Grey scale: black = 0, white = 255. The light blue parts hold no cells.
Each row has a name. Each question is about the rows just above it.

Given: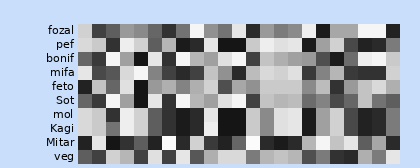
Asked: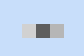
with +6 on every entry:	[215 100 188]
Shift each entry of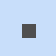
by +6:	[85]
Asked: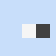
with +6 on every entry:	[251  71]
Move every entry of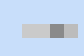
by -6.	[196 196 132 182]
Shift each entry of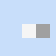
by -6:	[239 154]
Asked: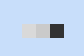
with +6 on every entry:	[223 208  56]

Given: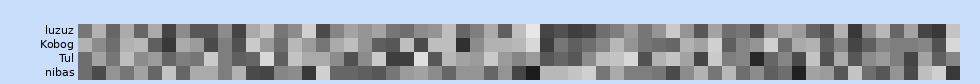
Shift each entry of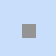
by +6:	[154]
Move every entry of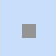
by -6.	[142]

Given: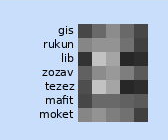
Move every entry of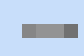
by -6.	[128 141 141 107]
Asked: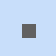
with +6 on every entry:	[103]
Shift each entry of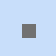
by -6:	[107]

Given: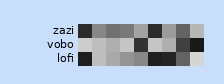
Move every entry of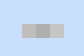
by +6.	[196 181 203]
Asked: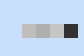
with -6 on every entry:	[184 169 191  44]
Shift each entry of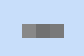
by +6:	[142 119 127]
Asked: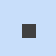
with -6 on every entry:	[58]
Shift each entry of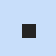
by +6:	[42]

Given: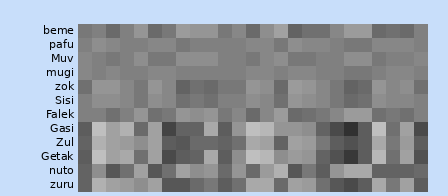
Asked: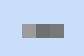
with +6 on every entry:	[161 118 126]
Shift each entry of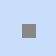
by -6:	[129]
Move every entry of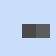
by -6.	[68 87]
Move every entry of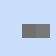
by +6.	[118 126]

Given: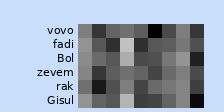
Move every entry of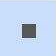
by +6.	[93]
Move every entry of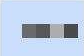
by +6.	[112  93 179  80]
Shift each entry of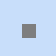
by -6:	[120]
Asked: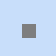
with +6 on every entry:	[132]
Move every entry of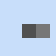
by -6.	[ 74 113]
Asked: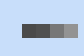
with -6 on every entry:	[ 68  74 113 141]
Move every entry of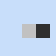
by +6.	[199  53]

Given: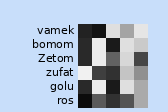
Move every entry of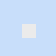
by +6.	[241]
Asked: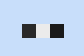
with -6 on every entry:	[ 35 229  20]

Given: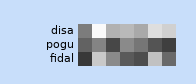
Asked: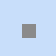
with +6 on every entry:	[144]
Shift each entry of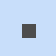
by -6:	[71]
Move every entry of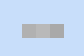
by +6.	[183 191 175]
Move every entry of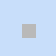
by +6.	[191]
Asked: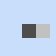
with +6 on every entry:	[ 83 199]
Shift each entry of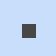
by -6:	[65]
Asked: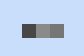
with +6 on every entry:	[ 77 144 124]

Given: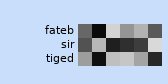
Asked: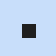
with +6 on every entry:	[37]
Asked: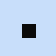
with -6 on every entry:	[4]
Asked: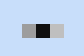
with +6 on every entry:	[163  22 197]
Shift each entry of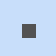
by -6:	[76]
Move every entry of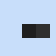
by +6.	[37 53]

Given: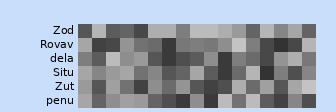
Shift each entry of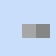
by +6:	[172 140]
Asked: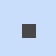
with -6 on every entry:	[66]
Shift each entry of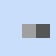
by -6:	[154  80]

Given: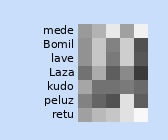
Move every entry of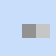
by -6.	[140 192]
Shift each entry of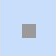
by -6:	[148]
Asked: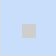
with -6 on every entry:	[200]

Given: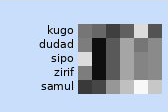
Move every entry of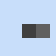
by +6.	[ 69 102]
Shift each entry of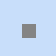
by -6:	[126]
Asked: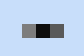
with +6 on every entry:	[131  20  95]
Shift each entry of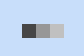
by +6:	[ 76 157 198]
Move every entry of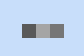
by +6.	[ 95 171 124]

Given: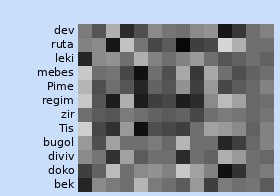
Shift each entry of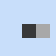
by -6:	[ 50 162]
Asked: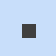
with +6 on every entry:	[69]
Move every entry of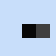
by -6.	[ 2 57]
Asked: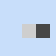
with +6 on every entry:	[212  77]

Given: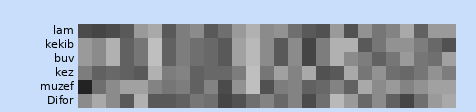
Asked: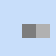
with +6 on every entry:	[131 183]
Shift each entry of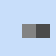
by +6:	[137  81]
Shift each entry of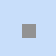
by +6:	[152]
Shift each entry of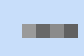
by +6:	[160 110 145 103]

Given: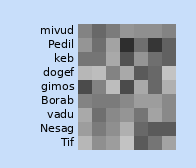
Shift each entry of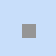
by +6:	[155]
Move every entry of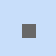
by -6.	[98]

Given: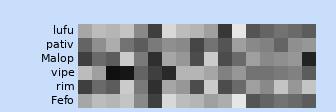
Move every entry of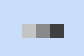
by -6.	[190 131  57]
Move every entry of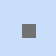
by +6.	[120]
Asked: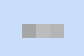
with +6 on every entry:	[172 194 187]
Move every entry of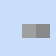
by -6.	[153 131]
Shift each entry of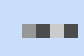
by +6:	[157  82 209  82]
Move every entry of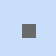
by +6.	[112]
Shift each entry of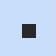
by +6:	[47]

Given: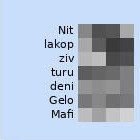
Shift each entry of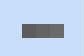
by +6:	[ 99 106 112]
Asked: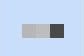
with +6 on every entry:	[188 195  79]
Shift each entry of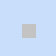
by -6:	[189]
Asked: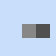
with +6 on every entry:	[141  86]

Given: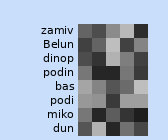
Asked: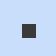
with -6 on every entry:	[52]
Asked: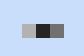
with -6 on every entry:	[172  32 107]

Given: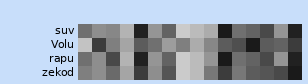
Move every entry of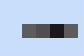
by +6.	[98 85 32 98]
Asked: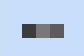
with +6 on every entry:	[ 66 126  98]
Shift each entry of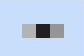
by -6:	[173  27 143]

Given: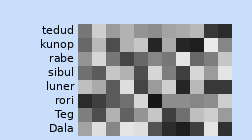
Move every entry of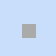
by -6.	[164]
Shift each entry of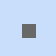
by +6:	[110]
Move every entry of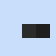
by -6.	[37 24]

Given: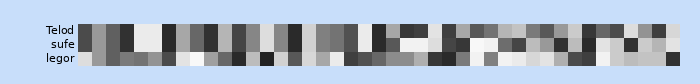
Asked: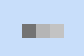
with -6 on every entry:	[109 175 189]
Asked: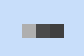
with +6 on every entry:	[181  81  69]
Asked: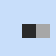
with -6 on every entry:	[ 36 161]
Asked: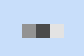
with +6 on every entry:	[153  81 233]

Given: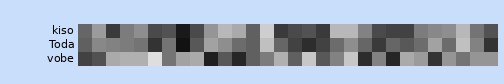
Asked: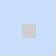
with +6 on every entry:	[212]
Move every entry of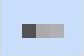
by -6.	[ 76 164 170]
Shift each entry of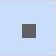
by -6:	[90]
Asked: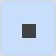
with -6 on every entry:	[60]
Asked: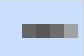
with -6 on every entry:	[ 96  82 102 156]
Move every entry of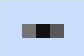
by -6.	[110  12  82]
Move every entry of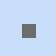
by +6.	[114]

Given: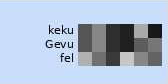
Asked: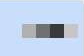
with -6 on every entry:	[170 106  52 192]
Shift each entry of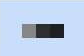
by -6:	[128  40  26]
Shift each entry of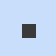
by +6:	[64]
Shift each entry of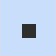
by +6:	[52]
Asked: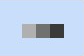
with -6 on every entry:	[170 106  52]
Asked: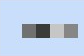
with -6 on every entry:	[106  52 192 128]

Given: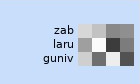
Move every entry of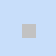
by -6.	[188]
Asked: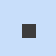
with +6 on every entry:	[66]
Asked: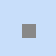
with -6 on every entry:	[130]
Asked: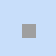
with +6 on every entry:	[165]
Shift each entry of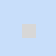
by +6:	[221]
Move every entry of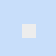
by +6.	[243]

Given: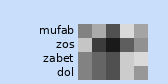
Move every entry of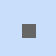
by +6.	[107]
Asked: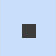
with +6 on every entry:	[66]

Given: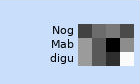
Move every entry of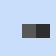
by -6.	[82 40]
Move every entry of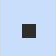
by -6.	[40]
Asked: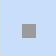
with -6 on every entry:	[149]

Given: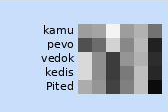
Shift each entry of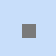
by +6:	[128]
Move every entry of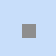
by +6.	[148]
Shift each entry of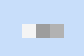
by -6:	[238 151 172]

